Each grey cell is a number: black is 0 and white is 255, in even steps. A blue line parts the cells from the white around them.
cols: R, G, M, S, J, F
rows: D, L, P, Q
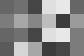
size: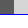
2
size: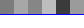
6
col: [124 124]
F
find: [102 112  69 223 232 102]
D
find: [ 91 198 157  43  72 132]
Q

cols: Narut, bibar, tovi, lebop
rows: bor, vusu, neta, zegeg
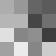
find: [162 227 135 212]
zegeg
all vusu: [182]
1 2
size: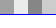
4
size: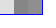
3

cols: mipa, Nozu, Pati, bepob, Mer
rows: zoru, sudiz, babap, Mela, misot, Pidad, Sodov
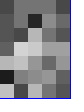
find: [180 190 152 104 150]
misot
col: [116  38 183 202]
Pati
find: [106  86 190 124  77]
babap
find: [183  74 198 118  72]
Sodov
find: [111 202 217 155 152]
Mela
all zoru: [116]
2 3 4

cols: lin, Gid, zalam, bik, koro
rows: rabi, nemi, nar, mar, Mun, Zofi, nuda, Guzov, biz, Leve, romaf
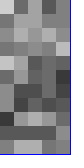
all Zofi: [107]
1 4
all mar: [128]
2 4
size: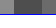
4
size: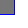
1
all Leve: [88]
1 2 3 4
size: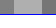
4

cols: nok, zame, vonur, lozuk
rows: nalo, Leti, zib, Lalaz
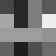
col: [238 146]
lozuk
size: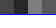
4
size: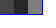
3
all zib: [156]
1 2 3
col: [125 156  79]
vonur
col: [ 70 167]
nok
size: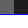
2

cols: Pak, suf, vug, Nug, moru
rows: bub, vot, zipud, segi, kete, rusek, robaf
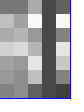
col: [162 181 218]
suf
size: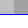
2
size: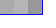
3
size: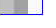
3
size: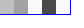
5
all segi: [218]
2
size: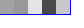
5

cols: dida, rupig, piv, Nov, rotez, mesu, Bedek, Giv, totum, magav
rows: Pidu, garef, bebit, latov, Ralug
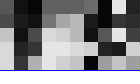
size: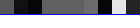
10
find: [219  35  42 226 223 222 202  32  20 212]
latov
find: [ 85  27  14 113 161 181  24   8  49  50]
garef
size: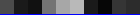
10
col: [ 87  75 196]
dida

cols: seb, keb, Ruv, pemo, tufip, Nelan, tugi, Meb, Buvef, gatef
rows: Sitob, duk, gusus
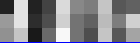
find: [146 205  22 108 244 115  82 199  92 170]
gusus
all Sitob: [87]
9
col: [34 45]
Ruv

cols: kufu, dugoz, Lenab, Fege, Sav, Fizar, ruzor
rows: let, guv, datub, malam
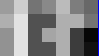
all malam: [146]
1
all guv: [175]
1 5 6
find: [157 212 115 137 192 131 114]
let
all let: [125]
6
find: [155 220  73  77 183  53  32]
malam

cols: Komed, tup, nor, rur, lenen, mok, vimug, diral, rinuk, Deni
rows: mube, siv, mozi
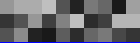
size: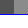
2
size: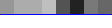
8
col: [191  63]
rur
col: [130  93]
lenen
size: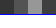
4

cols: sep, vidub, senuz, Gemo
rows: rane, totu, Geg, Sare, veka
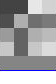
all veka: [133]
1 2 3 4
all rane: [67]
1 2
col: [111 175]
senuz
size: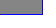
3
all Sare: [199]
1 3
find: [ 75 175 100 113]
totu
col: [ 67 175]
vidub

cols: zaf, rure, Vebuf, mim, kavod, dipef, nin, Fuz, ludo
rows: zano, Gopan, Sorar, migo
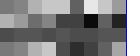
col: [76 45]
dipef
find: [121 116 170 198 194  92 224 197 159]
zano
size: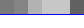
6
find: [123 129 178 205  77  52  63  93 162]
migo
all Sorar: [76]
1 4 6 7

